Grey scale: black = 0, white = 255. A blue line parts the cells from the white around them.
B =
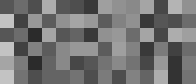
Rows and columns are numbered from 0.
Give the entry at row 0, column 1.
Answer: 108
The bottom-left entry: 195
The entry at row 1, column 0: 195
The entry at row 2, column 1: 108
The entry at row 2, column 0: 86
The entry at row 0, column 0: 86
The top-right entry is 145
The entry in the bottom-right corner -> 115
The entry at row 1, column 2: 152
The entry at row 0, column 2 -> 78
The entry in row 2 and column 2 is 43

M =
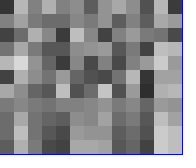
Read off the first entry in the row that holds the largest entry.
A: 183
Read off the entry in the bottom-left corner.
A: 93
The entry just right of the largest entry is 147
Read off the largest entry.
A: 216
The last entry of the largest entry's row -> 154
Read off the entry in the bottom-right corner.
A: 190
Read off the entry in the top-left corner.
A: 53
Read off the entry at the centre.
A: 81
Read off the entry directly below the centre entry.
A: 108
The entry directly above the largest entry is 168
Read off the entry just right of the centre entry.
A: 73
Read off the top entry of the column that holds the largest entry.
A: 183
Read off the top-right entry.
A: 59
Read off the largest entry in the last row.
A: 203
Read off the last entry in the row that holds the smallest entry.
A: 183
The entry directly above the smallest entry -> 53
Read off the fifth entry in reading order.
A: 129
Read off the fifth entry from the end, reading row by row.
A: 87
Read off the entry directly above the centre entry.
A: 73
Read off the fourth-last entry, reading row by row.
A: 101
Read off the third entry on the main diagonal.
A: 176
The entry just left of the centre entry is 101
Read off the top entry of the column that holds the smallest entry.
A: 81
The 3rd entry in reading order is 129

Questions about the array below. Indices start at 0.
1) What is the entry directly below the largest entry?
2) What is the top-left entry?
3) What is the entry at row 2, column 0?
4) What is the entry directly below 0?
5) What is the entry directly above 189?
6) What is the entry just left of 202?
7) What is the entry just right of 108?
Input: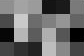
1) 182
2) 143
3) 6
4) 68
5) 175
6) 74
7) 128

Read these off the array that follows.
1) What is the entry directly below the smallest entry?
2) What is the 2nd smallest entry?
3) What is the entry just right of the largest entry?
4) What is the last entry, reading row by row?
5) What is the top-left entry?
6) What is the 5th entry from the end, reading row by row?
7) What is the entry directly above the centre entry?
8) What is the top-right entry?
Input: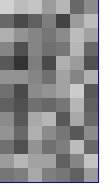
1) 147
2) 67
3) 188
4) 155
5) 209
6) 168
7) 112
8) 139
